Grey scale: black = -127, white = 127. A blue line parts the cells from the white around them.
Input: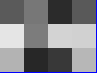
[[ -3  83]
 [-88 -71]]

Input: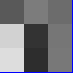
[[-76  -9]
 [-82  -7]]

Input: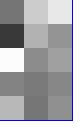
[[50 20]
 [12 32]]

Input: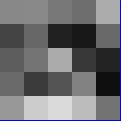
[[-24 -94]
 [-11  43]]

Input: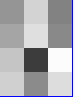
[[ 95   9]
 [-67 124]]

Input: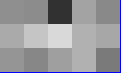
[[69 89]
 [ 7 31]]

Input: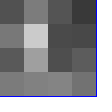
[[ 75 -53]
 [ 31 -49]]

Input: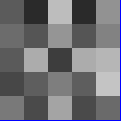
[[-42  21]
 [ 44 -66]]

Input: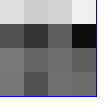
[[-75 -33]
 [-26 -16]]
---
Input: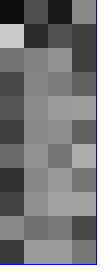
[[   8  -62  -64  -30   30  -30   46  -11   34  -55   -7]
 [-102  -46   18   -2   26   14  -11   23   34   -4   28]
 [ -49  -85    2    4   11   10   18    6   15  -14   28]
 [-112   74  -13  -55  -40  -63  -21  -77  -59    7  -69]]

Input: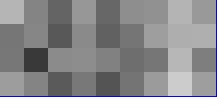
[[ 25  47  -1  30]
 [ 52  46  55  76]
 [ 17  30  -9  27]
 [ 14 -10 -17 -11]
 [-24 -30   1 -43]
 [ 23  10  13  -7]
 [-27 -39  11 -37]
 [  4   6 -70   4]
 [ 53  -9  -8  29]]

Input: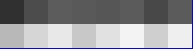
[[-36 111]
 [-55  79]
 [-36 115]
 [-41  97]
 [-38  72]
 [-35 104]
 [-51  86]
 [-79  56]]

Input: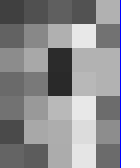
[[ 49 -13  50  50 -19  13 -20]
 [-45 104  50  56 104  92 101]
 [-32  48 -84 -86  57  45  44]
 [-47   8  40  -6  25  40 -35]
 [-63 -29  12 -21 -13 -53 -27]]

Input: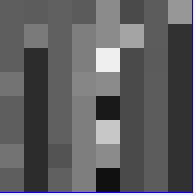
[[  23  -78  -78  -78  -78  -78  -78  -78]
 [ -35  -35  -36  -35  -35  -35  -35  -35]
 [ -54   36  -54  -54  -54  -54  -54  -54]
 [  12   12  110   12 -103   71   12 -111]
 [ -36   -1   -1    5   -1   -1   -1   -1]
 [ -30  -30  -30  -30  -30  -30  -44  -30]
 [ -34   -5  -83  -83  -83  -83  -83  -83]
 [ -32  -32  -32  -13  -32  -32  -13  -32]]

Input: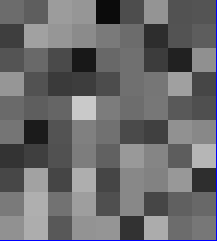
[[ -43  -34   16  -57  -48    8   54  -81  -23   -8]
 [ -45  -44  -94   32  -38   17  -34   24  -31  -19]
 [  20  -82  -67   -9   -8  -63    5    2  -57   44]
 [ -50  -19  -15  -15  -18  -53   25    8    8  -77]
 [-116   -5  -23  -51   -3  -14  -30  -58  -48   21]
 [  22   11 -103  -66   73    0   -2   46   30   19]
 [  28   22  -53  -69  -26  -44  -46  -58  -13  -39]
 [ -33   33  -22  -45  -33 -100  -64   34   47   45]
 [ -19  -65  -43   22  -21  -10  -76  -56   -5   17]]
